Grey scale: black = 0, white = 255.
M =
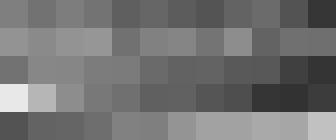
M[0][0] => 127
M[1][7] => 116
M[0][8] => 99
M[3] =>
[232, 182, 141, 120, 112, 96, 97, 85, 78, 53, 50, 60]
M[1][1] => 138
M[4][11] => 193
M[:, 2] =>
[125, 147, 134, 141, 101]
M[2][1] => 135
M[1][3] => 150
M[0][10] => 83
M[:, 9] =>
[107, 99, 88, 53, 169]
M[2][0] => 114
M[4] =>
[83, 99, 101, 110, 129, 127, 148, 162, 162, 169, 166, 193]
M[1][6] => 133

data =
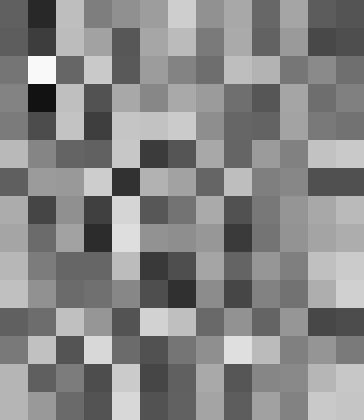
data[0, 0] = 96
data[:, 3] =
[126, 162, 201, 82, 62, 97, 205, 64, 44, 102, 112, 150, 216, 77, 83]
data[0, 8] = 168
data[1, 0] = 93
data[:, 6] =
[206, 187, 131, 169, 203, 85, 162, 115, 142, 78, 48, 191, 117, 96, 97]
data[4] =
[123, 76, 195, 62, 197, 194, 203, 142, 102, 99, 163, 121, 114]
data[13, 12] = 199
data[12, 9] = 187
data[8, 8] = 58
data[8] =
[165, 107, 162, 44, 222, 146, 142, 151, 58, 116, 147, 164, 173]
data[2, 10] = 118
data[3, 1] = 18
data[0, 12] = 84
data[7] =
[172, 69, 144, 64, 213, 87, 115, 170, 81, 120, 149, 168, 186]
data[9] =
[183, 124, 102, 102, 188, 57, 78, 165, 100, 150, 127, 192, 203]
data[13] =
[181, 95, 124, 77, 203, 70, 96, 169, 86, 134, 137, 182, 199]
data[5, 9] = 155
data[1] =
[93, 61, 188, 162, 87, 166, 187, 122, 170, 98, 154, 72, 78]
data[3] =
[131, 18, 191, 82, 168, 135, 169, 155, 111, 86, 165, 110, 128]
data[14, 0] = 181
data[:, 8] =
[168, 170, 190, 111, 102, 101, 190, 81, 58, 100, 70, 146, 223, 86, 93]
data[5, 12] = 201
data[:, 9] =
[103, 98, 179, 86, 99, 155, 127, 120, 116, 150, 130, 100, 187, 134, 161]
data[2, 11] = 138
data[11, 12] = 76
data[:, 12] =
[84, 78, 111, 128, 114, 201, 80, 186, 173, 203, 208, 76, 122, 199, 197]
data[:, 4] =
[144, 87, 89, 168, 197, 199, 49, 213, 222, 188, 135, 83, 107, 203, 216]

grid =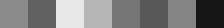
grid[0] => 139
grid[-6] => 231
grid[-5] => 182

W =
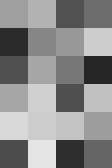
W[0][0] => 159
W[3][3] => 193
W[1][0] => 43
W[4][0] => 216
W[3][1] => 207
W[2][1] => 166
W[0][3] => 108
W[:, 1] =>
[178, 134, 166, 207, 204, 228]

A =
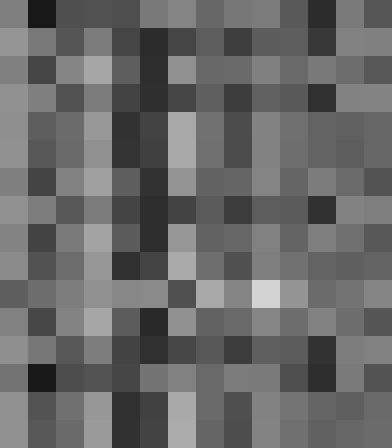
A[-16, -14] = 127
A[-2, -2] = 95
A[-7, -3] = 99
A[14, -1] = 105
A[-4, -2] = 125
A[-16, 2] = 79
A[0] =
[127, 24, 79, 81, 78, 121, 132, 103, 119, 123, 89, 44, 122, 86]
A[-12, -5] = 130
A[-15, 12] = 130
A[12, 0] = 143
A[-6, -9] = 138
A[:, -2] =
[122, 130, 108, 130, 96, 93, 107, 130, 111, 95, 115, 109, 125, 122, 95, 103]
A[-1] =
[144, 87, 106, 154, 49, 67, 171, 101, 77, 131, 112, 97, 103, 107]
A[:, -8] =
[132, 69, 144, 69, 168, 169, 147, 67, 150, 170, 80, 144, 71, 129, 169, 171]
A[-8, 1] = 67
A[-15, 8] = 62
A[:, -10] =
[78, 69, 94, 66, 50, 51, 94, 68, 91, 49, 135, 92, 67, 70, 49, 49]
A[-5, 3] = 166
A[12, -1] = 129
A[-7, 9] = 126
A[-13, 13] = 131
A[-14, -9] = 46
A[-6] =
[94, 109, 125, 144, 135, 138, 80, 169, 132, 211, 148, 107, 115, 133]
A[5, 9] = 130
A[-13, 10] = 89
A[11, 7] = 98
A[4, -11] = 152
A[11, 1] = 71

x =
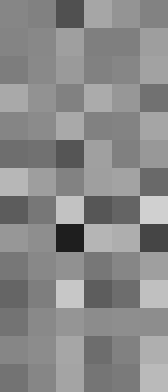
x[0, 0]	134
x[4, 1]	139
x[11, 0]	115
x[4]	[133, 139, 169, 129, 131, 165]
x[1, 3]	127
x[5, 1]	113
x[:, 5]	[130, 158, 162, 113, 165, 152, 105, 208, 69, 159, 192, 141, 175, 186]
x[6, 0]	183
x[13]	[115, 134, 164, 117, 122, 186]
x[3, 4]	151
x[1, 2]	159
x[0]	[134, 129, 80, 166, 148, 130]
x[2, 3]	129
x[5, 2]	85
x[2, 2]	154
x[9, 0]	119
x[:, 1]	[129, 136, 137, 146, 139, 113, 158, 119, 142, 136, 126, 137, 140, 134]
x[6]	[183, 158, 130, 159, 163, 105]
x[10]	[101, 126, 199, 93, 109, 192]
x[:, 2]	[80, 159, 154, 129, 169, 85, 130, 194, 30, 145, 199, 149, 166, 164]

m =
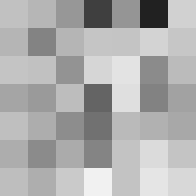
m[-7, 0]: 193
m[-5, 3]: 214
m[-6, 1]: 131
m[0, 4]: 149
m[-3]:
[191, 173, 141, 113, 186, 177, 168]
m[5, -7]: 173
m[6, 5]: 229
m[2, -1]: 187
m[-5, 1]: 193
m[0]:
[193, 182, 151, 63, 149, 33, 209]
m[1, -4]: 197
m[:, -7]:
[193, 181, 196, 165, 191, 173, 190]
